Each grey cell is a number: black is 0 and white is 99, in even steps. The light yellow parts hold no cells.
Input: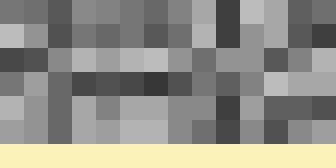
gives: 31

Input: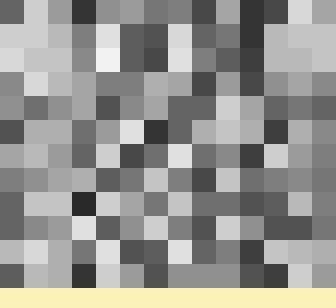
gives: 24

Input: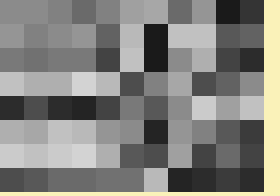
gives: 17

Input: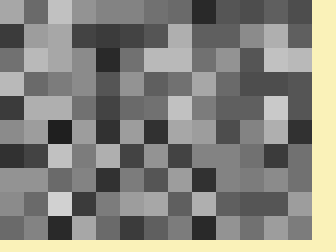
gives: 44

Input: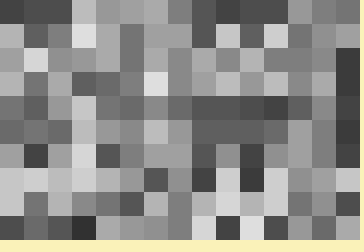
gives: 59

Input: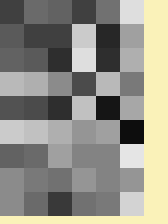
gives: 44
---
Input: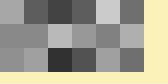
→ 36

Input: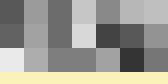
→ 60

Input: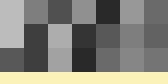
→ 49

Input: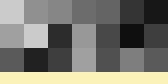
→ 56

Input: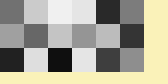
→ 79

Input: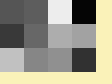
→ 36

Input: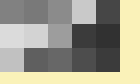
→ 47

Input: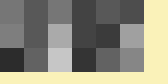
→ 34
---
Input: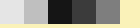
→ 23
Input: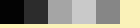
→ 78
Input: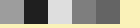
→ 49
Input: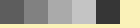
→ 76
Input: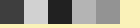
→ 70
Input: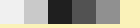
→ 32
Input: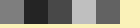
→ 74
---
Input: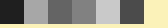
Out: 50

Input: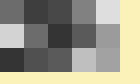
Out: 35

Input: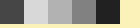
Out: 69

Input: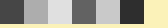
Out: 38

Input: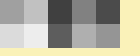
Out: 36

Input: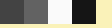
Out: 38
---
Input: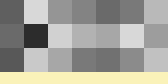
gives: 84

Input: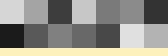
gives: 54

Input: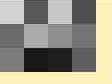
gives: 55

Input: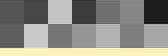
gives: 52

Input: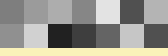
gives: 31

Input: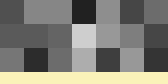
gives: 49

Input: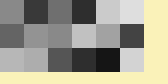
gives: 63

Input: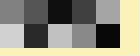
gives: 25

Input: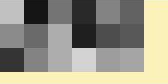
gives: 30

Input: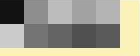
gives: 63
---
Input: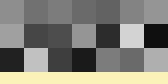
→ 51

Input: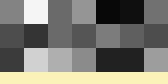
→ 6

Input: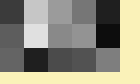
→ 46

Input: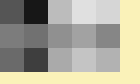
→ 87

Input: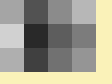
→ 54

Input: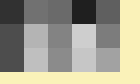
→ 12

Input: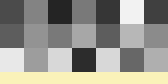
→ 94

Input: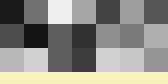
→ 61

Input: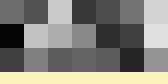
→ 45
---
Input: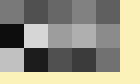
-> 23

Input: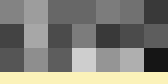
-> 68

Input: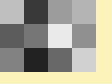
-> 40

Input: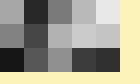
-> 23

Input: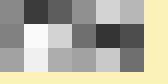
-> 78

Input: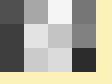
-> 85

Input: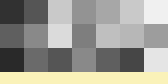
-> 27
